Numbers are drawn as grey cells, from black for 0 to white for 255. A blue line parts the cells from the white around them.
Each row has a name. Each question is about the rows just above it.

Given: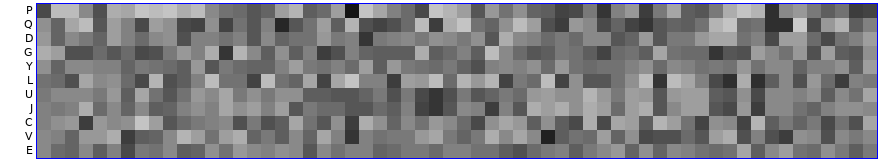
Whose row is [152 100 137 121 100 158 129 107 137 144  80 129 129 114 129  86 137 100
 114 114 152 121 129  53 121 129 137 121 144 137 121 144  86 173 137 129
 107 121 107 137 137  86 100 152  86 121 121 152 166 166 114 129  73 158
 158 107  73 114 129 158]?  D
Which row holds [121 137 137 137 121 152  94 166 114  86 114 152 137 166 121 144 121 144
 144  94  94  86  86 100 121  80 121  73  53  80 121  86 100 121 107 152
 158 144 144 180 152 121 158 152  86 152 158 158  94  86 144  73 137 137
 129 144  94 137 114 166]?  U
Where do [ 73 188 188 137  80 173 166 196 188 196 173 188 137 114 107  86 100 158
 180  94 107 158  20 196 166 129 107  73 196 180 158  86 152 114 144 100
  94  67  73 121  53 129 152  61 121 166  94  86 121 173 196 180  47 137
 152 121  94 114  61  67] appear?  P
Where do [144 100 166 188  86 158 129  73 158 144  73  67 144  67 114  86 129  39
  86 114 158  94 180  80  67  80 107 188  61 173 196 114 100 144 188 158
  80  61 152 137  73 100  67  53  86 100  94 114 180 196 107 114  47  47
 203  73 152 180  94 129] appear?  Q
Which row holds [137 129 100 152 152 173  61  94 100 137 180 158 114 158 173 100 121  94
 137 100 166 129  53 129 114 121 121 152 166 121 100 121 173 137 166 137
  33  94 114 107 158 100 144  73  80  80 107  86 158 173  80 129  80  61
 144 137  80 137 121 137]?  V
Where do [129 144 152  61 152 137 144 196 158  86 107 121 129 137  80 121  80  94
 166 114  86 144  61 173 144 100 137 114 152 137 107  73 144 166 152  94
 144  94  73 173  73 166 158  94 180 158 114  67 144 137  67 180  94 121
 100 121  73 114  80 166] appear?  C
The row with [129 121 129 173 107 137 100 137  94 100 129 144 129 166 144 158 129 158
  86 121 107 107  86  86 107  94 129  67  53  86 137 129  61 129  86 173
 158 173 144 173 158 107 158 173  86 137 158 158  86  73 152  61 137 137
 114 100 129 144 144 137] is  J

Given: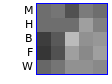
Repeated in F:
[159]
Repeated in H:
[110]
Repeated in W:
[145]
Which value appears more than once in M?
[110]

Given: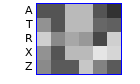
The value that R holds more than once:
[207]
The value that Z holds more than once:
[90]

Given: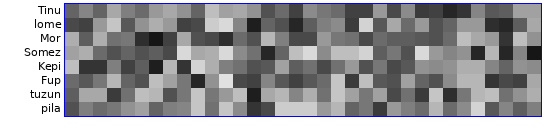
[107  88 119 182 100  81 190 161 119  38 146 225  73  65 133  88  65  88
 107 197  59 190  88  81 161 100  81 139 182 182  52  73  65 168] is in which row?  Fup
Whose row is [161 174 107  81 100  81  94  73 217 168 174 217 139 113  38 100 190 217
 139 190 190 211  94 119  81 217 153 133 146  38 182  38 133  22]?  Somez
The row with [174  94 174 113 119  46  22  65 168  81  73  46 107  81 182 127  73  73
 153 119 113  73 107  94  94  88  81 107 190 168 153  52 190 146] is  Mor
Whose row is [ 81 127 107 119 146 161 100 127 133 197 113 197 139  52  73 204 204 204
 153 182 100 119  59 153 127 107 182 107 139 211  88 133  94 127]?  pila

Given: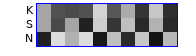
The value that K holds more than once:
[81]
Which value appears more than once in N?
[220]

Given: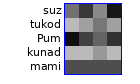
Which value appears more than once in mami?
[78]
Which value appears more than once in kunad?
[186]
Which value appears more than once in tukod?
[160]
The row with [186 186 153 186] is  kunad

